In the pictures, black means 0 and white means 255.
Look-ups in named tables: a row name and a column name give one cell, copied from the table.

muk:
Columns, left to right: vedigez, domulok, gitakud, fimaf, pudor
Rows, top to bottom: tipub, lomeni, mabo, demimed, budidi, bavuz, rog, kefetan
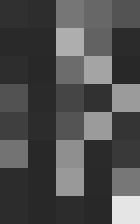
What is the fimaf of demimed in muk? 49
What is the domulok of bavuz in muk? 40
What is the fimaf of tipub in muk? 103
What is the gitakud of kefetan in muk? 44
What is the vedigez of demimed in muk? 82
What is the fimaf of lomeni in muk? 98
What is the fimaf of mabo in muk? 164
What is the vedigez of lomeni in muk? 41
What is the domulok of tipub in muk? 45
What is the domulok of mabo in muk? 40
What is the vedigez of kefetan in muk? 44
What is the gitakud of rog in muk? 153
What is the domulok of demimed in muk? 42
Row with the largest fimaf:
mabo

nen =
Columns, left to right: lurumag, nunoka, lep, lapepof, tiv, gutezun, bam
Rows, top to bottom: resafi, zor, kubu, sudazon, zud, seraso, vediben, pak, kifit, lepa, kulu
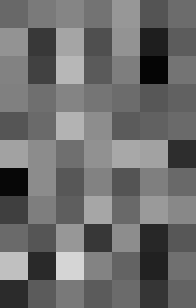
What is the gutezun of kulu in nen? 53
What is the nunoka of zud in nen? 106
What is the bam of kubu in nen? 116
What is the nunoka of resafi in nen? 122
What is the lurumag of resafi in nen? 104
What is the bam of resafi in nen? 108

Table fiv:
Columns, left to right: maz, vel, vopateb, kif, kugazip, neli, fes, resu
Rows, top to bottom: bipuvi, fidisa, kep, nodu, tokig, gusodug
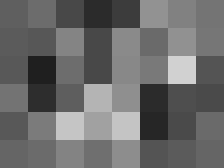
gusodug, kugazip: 141
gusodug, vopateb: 131
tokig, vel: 123
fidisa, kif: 72
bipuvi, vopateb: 72
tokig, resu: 106
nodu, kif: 180
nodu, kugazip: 143
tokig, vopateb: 197
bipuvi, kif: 43
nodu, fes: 78
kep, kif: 72
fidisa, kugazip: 138
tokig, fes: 74
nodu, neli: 43
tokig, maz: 88
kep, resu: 84
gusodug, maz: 101
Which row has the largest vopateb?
tokig

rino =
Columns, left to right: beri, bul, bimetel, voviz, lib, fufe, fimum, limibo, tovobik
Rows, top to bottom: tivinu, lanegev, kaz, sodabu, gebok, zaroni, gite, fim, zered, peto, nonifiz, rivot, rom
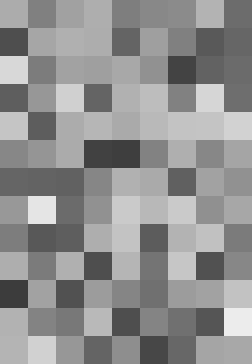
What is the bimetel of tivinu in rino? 161
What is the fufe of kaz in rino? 145
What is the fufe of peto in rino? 116
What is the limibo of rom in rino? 165
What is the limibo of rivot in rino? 85
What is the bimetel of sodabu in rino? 208
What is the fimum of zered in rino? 179
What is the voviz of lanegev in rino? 173

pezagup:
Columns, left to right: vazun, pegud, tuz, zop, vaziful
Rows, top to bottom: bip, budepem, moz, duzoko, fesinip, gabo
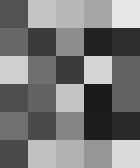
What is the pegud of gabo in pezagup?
192
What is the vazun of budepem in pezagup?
104
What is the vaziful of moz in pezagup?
98
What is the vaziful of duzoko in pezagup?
97
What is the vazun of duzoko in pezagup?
77
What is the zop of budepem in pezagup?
33
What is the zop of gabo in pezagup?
150
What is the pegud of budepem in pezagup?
59
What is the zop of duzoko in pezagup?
26
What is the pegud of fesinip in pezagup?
74
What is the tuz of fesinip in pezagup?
133
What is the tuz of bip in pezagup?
184
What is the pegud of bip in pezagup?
196
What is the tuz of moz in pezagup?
58
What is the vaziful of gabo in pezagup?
218
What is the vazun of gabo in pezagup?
73
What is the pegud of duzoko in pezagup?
99
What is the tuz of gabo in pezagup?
178
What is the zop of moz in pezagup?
214
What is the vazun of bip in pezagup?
82

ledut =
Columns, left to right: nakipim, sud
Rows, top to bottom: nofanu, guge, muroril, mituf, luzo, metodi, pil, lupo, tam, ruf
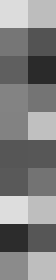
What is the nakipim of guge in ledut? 118
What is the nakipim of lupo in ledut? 221
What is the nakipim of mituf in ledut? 131
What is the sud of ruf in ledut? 190
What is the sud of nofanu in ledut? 189
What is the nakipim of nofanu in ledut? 220
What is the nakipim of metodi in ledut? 86
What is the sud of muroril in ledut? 42
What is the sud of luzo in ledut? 192
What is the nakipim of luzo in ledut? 130
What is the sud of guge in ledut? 83
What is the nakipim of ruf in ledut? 139
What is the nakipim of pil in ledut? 89
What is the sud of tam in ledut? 86
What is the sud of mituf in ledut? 116
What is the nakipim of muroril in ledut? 95
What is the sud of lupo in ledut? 190

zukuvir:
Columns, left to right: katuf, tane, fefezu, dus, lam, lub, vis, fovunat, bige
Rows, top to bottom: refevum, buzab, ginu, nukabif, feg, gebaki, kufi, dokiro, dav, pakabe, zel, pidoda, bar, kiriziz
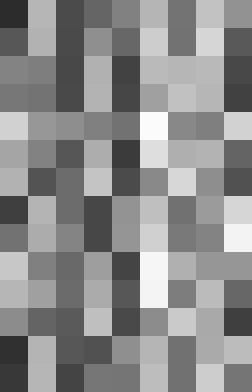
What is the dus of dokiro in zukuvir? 71
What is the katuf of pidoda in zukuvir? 140
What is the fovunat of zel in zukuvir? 187
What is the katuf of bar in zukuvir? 48
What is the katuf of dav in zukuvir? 114
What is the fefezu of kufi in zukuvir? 108
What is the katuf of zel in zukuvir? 182
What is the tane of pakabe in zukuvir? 128
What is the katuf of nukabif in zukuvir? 119
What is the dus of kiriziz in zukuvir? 118
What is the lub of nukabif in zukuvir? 160
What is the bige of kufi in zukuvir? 81
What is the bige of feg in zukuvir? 210
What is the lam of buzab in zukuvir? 103
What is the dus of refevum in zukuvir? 101
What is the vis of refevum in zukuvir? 115
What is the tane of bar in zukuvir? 180
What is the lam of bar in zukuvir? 143
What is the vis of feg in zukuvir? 136
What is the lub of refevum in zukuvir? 181

